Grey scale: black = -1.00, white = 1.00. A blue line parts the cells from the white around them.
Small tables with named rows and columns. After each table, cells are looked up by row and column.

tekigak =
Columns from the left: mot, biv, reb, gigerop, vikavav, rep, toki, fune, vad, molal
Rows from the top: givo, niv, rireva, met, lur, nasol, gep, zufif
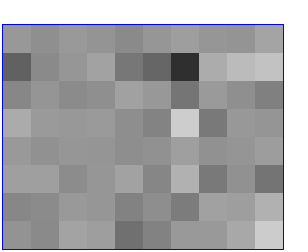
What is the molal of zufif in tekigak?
0.60
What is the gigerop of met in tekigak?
0.21
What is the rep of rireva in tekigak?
0.19
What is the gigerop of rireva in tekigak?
0.12
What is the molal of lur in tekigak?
0.23
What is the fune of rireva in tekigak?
0.21
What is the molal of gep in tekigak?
0.39
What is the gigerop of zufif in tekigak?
0.24
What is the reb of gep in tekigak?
0.20
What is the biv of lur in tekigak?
0.14
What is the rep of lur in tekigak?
0.14
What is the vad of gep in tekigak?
0.24
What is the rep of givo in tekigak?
0.18
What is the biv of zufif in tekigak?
0.08
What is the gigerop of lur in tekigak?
0.17
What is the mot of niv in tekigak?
-0.24
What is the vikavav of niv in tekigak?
-0.07

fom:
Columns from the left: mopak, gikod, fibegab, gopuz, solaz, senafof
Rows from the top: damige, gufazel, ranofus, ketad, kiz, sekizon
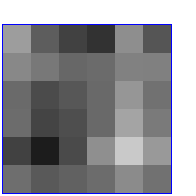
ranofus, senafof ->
-0.11
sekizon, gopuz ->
-0.15
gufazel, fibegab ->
-0.19
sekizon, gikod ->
-0.30
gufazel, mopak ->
0.07
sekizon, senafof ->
-0.11
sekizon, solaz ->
0.09
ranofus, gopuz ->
-0.18
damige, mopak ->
0.23
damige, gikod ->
-0.27
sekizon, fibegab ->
-0.24
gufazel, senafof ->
0.00
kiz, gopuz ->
0.12

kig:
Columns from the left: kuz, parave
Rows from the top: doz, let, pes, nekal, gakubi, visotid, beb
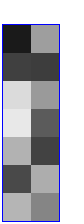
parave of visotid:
0.36
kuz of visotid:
-0.43
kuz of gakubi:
0.40
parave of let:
-0.52
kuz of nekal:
0.82
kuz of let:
-0.50
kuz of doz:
-0.80
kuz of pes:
0.72
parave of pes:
0.21
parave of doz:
0.24
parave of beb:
0.04
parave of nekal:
-0.29

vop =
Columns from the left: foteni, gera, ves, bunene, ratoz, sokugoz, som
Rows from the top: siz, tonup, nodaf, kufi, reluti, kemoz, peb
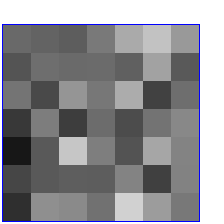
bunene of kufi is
-0.15
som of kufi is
0.07
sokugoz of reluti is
0.30
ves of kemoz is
-0.26
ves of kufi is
-0.52
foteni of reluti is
-0.82
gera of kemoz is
-0.30
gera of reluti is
-0.30
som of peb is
-0.06
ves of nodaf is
0.17
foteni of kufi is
-0.56
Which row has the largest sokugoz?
siz

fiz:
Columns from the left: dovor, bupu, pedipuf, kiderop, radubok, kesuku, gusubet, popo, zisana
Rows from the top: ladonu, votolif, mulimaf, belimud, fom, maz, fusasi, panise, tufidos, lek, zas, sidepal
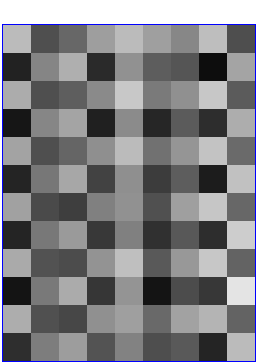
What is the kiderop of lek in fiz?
-0.58
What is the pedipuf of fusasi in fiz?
-0.51
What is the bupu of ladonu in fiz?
-0.38
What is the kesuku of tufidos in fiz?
-0.30
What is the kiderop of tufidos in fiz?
0.15
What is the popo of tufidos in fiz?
0.56
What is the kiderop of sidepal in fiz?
-0.35
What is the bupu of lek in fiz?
-0.05
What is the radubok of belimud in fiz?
0.09
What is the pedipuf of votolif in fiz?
0.37
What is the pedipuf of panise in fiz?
0.21
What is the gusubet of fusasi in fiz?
0.25
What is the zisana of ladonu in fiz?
-0.39
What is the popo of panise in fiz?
-0.65
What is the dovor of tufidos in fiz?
0.33
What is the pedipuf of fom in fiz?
-0.21
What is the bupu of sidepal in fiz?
-0.02
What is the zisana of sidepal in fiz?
0.47

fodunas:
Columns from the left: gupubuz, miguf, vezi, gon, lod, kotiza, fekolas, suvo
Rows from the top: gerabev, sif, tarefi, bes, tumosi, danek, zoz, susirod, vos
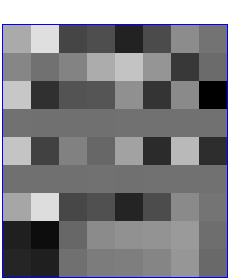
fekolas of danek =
-0.11
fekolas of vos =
0.18
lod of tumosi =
0.27
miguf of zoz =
0.73
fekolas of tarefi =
0.08
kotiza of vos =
0.04
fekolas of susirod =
0.21
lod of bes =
-0.11
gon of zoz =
-0.37
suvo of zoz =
-0.09
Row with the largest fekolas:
tumosi

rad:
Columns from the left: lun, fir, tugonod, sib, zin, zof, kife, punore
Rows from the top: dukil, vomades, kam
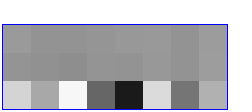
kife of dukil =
0.15
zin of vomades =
0.15
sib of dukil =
0.17
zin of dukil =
0.19
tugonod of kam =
0.94
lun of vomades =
0.16
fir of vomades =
0.14
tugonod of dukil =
0.15
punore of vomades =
0.23
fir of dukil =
0.15
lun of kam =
0.66
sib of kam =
-0.20
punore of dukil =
0.22
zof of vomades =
0.19
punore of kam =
0.39
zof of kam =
0.72
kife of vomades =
0.15
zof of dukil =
0.20
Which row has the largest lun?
kam

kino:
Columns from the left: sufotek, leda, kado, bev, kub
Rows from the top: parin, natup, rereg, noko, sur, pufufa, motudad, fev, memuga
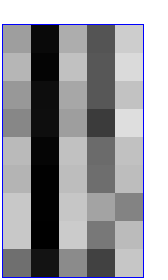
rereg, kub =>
0.52
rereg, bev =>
-0.32
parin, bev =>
-0.34
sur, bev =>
-0.16
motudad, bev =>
0.28
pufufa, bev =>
-0.14
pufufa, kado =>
0.48
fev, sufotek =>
0.57

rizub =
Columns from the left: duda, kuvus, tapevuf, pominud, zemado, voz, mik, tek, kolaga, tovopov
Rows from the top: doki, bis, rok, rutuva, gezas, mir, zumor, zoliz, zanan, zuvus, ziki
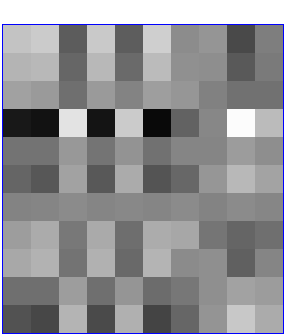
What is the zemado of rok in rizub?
0.03
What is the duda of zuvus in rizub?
-0.13
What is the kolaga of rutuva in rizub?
0.98
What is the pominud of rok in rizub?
0.21
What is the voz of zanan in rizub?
0.41
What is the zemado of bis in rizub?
-0.17
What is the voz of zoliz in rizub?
0.35
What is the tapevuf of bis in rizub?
-0.20
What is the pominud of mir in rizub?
-0.31
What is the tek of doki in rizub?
0.17
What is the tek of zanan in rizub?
0.12
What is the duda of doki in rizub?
0.53
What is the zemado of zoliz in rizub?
-0.14
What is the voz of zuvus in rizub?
-0.15
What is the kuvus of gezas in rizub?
-0.10
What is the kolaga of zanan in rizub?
-0.25
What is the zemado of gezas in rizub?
0.15
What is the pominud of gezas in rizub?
-0.09

